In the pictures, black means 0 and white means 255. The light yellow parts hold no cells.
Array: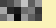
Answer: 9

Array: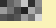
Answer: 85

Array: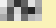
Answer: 225

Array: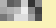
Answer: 221

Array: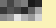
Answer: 225

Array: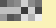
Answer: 101

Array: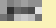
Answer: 188

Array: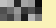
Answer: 136
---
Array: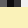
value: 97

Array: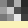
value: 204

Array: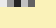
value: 194

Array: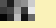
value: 204

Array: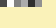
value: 172

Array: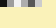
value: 204

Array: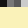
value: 120
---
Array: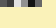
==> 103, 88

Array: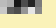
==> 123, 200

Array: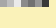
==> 56, 167

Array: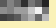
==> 35, 63

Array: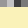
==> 121, 151

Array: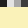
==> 60, 31

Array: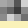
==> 209, 139

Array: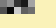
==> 163, 80

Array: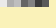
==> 89, 234
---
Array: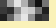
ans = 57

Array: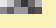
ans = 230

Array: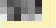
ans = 179

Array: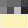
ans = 120

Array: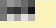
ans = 106

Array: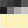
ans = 72

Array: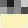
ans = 104

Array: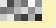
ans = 118

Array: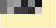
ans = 109
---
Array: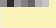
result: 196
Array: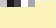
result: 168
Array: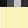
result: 48
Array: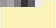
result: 236
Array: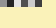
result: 63
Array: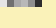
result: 45
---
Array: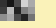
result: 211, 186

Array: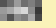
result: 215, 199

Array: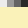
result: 236, 153

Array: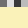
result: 225, 187

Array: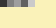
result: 202, 158

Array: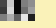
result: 229, 216

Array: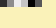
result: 238, 197
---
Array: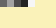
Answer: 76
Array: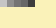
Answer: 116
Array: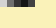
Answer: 52
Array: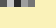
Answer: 43
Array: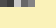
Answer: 201
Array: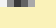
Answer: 58
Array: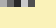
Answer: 41
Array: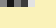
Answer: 121
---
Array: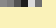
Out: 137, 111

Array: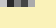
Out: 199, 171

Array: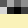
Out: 87, 59

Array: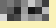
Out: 107, 91

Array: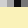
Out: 208, 118

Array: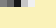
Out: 128, 240
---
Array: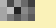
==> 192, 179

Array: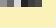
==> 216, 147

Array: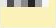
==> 246, 231

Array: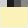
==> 208, 136

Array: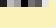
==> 230, 186

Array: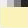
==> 239, 197
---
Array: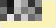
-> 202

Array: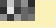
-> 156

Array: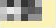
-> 65

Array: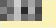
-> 108

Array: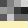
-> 198

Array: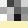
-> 185
